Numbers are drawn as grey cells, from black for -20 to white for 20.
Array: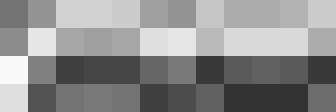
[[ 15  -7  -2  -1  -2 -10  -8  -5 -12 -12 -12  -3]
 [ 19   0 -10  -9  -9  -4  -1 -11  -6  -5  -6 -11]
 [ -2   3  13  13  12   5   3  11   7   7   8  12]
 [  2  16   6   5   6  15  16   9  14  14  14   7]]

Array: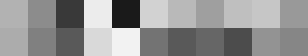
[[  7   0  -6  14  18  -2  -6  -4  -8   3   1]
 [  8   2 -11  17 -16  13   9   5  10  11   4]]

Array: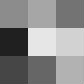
[[ -9  -4   8]
 [  2   6  -2]
 [-15  16  13]]

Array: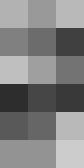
[[-13  -9 -11]
 [ -6  -4   9]
 [  0  -3 -10]
 [  3   3  12]
 [  8   4   9]
 [ 10   5  -2]]

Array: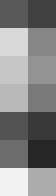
[[ -3 -14]
 [ -7 -11]
 [ -6 -10]
 [  9  -1]
 [ 14   1]
 [ 11   3]
 [ 18   7]]

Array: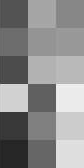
[[ 13  -5  17]
 [-14  -4  15]
 [-11   0  12]
 [ -3   3   4]
 [ -7   6   1]
 [ -8   8   9]]

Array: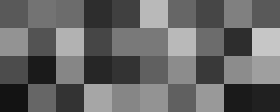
[[ -8 -16   1 -14 -12  -5   2 -11   2   5]
 [  3  -7   8  -9  -1  -1   9  -3 -13  11]
 [-17  -4 -12   6   1   3  -5   4 -16 -15]
 [ -6  -2  -3 -13 -10   9  -4  -9   0  -6]]
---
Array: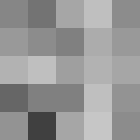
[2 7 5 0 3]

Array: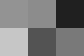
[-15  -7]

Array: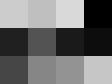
[-20 -16   1]

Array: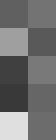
[-2  5]

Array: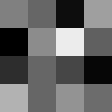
[ 5 17 -4  8]

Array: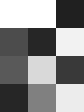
[-15 -14  -6]

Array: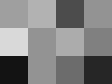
[3 7 3]
